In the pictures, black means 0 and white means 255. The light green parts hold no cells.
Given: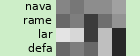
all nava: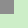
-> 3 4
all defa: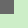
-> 1 3

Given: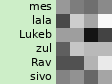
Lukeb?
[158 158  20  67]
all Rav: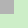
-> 3
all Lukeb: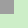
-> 1 2

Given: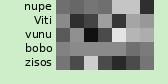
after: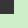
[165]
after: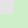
[181]
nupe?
[111 103 117 111 197 197  47]
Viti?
[138  47  68 159  54 165 152]
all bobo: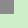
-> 2 3 4 5
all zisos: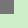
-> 1 7

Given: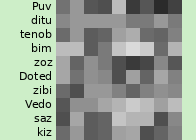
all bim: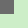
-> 8
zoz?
[166 100 144 122  79  58  71 136  86]
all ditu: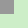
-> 2 3 4 5 8
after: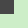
[136]
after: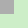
[107]
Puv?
[114 152  86  79 188  58  86  43  65]

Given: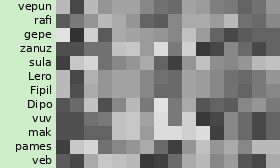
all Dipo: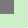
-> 7 9 16
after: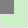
[121]
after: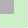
[149]
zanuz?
[ 79  79 113 113 193 199 155 220 121 207  56  71 135 105  71  99]
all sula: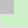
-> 11 16
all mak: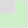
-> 8 9 11
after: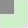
[135]

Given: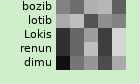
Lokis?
[ 48 102 157  62 213]
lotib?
[170 190  83 143 130]
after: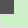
[143]
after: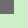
[176]
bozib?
[130 109 176 182  96]
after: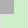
[182]

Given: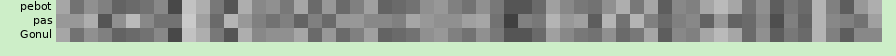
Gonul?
[166 114 144 128  99 106 114 136  72 194 174 120  85 174 136 144 144 166
 106 152 106 128 160  99 106 114 144 152 128 114 144 120  85  85 106 160
 136 120 114 144 106 120 166  93 136 128 166 186 166 106 144  93 120 106
 180 128  93 136 136]
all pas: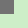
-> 8 9 16 32 41 58
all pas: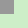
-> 1 2 14 21 22 27 37 48
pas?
[152 152 174  85 144 186 136 114 114 202 160 106 180 152 128 114 128  99
 128 106 152 152 136 136 128 166 152 144 144 160 166 114  64 128 120 180
 152 160  93 180 114 180 128 106 128 136  99 152  99 106 136  78 128  99
 180 136 128 114 160]

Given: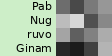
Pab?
[109  73 122 151]
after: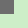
[73]
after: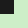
[65]
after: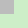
[215]

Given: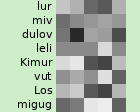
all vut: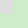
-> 4
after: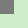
[230]
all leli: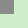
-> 1 2 3 5
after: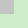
[176]
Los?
[182 203  89  68 182]
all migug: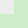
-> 4
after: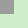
[76]

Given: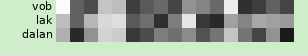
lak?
[189  97 182 216 222  89 111  48 125 230  56  41 160 132 168 160 154]
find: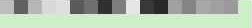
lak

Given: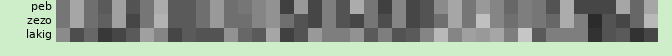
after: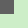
[160]
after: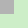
[90]
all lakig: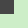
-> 5 9 43
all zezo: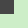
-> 6 19 22 26 41
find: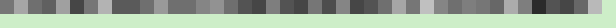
zezo
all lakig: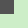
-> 11 12 18 25 40
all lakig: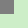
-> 20 21 24 33 36 37 38

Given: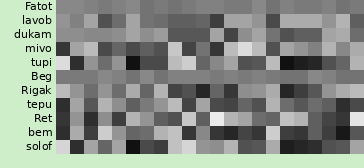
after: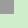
[87]
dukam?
[142 142 136 136 142 164 142 156  87  87  87 164  68 142 164 115  81  95
  95 164 171 109]

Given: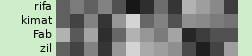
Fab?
[178  89 164  46 103 178 150 123 164  38  60  81  81]
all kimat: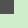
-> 9
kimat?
[ 96  67 130  53 150 212 103 130  81 143 137 123 115]

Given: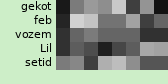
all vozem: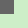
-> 2 4 5 6
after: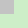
[115]

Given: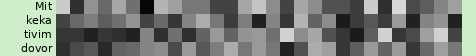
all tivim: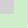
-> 17 24 28
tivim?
[ 54  54  33  54  47  33 132  47 112  47  99 153  99 147 153 112 209 140
 166  81  54  27  93 209  54  74 159 209  67]
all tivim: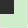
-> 5 8 10
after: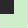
[99]
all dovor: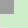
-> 20 28
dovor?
[ 47  74  87  41  99 105 132 140  74 153  87 125 172 119 153 119  33  81
 172 159  54  93 153  99 153  54 105 159 119]
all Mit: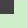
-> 12 13 17

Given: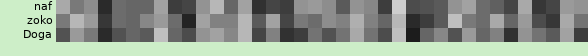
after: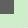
[69]
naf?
[169 121 141  42 108 102 102 162  61  69 147 183 102 162  49  69  61 147
 154 141  90 147 135  61 205  76  82  90 147 162 108  96  69 169  55  69
 154 147]
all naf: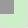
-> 19 37

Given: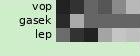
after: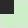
[170]
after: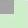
[197]
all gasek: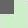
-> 3 4 5 6
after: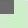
[50]
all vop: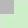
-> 6

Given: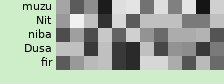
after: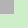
[84]
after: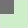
[222]
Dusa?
[192 192  57 192  57  42 192  71 147 141  57 122]
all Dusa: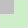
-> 1 2 4 7
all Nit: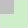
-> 3 7 8 9 12
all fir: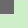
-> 12
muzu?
[165  91 141  28 222 228 114 222 128 228  21 208]

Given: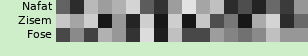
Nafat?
[ 99  44 185 157 177 212  92  51 157 226 165 192  44  78  36 105  59 151]
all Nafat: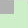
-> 5
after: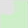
[165]
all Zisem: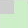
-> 3 7 9
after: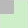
[157]
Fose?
[ 72 138  65 177 151  51 220  30 192  72  72 157 132 113 138 192 151 151]
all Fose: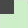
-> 1 10 11

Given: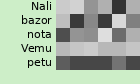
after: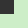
[176]
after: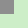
[222]
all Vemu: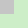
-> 2 6
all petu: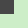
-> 2 3 4 6
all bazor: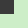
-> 2 4
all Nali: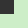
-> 5
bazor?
[190  58 136  58 216 128]

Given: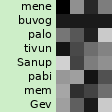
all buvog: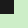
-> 1 2 3 4
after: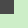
[110]

